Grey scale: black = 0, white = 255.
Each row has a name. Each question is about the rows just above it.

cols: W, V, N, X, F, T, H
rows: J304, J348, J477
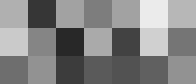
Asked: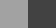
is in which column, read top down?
F
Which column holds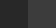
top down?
N
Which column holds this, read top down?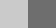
W
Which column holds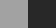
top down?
N
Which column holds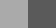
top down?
X
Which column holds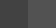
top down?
F

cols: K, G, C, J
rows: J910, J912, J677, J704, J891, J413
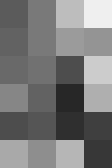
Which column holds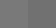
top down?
G
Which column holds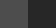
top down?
C
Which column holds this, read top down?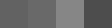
K
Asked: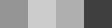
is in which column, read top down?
J
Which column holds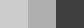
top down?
J

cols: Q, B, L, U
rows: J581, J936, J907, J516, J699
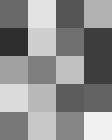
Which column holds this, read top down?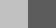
L
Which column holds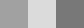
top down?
Q

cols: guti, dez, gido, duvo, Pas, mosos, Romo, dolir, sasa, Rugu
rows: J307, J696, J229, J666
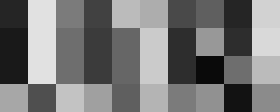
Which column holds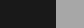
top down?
guti
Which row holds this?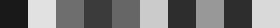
J696
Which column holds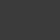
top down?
duvo

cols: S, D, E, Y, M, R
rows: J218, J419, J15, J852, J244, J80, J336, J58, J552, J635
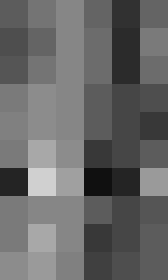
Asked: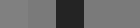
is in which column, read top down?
S
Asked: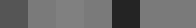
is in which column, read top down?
S
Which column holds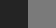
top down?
S

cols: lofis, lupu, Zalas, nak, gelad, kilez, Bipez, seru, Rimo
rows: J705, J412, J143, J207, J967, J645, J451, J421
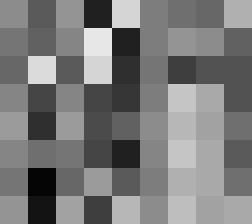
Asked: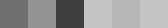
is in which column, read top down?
Bipez
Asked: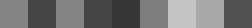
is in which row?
J207
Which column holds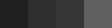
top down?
gelad
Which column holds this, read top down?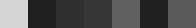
gelad
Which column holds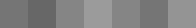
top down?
lofis
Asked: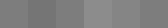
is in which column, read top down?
kilez

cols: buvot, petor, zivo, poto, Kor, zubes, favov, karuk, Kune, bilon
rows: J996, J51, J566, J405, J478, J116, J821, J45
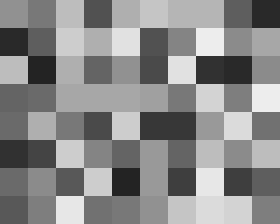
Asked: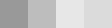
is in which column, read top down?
karuk
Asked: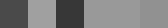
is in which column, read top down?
zubes
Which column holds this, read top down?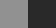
buvot
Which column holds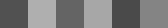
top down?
poto
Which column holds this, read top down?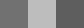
bilon

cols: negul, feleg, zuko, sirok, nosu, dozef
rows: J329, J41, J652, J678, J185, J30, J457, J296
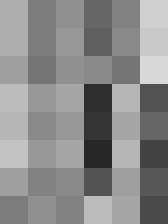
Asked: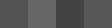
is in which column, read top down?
dozef
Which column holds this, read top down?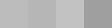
negul
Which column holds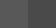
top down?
dozef
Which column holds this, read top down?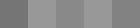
feleg
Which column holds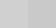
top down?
dozef
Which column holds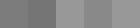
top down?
feleg

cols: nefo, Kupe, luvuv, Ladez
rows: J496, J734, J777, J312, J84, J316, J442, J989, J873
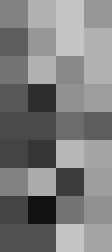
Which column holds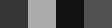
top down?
Kupe
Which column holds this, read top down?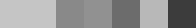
luvuv

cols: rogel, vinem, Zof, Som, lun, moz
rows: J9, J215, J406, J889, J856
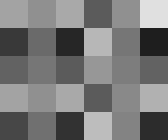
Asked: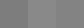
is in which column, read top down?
lun
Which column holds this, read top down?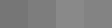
lun
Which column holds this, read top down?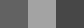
rogel
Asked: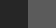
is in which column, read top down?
Zof
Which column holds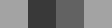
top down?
rogel

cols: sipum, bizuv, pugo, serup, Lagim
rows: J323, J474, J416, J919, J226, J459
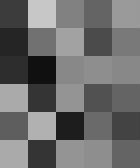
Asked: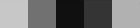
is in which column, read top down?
bizuv
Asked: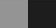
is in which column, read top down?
pugo
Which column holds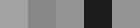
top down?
pugo
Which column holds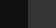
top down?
bizuv
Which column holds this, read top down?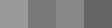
Lagim
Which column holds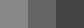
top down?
Lagim

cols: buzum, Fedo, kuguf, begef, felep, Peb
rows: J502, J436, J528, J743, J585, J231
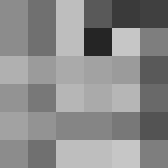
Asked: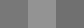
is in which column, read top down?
Fedo
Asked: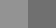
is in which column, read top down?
Fedo

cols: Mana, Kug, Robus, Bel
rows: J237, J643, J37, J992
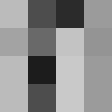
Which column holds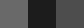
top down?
Kug
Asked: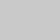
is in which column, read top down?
Robus
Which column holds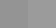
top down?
Bel

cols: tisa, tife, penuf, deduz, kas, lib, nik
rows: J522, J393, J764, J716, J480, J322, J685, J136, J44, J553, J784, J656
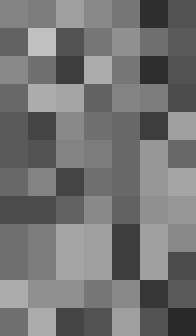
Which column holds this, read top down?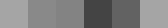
penuf
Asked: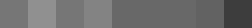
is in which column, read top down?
kas
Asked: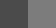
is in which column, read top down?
tife
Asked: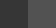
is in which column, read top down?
lib

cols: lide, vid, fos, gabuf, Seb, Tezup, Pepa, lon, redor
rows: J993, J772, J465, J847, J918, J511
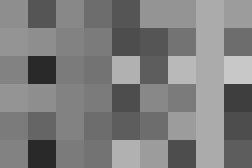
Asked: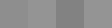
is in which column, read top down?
lide
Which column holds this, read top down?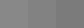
fos
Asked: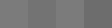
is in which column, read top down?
gabuf
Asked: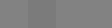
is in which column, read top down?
fos
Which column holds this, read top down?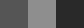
vid

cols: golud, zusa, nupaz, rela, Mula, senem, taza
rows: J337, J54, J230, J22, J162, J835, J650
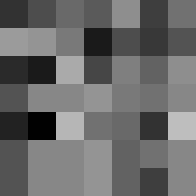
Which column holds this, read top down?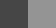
rela
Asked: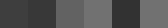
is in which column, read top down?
senem
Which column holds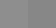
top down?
taza
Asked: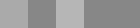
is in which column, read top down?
nupaz
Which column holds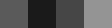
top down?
rela

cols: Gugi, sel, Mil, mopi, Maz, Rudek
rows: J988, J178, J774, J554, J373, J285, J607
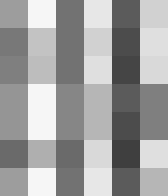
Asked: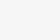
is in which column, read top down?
sel
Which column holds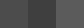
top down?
Maz
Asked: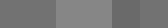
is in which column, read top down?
Mil

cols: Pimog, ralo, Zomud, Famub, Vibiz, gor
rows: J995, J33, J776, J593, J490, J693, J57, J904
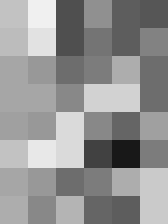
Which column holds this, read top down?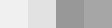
ralo
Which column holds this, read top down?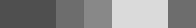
Zomud
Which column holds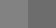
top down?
gor
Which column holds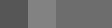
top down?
gor

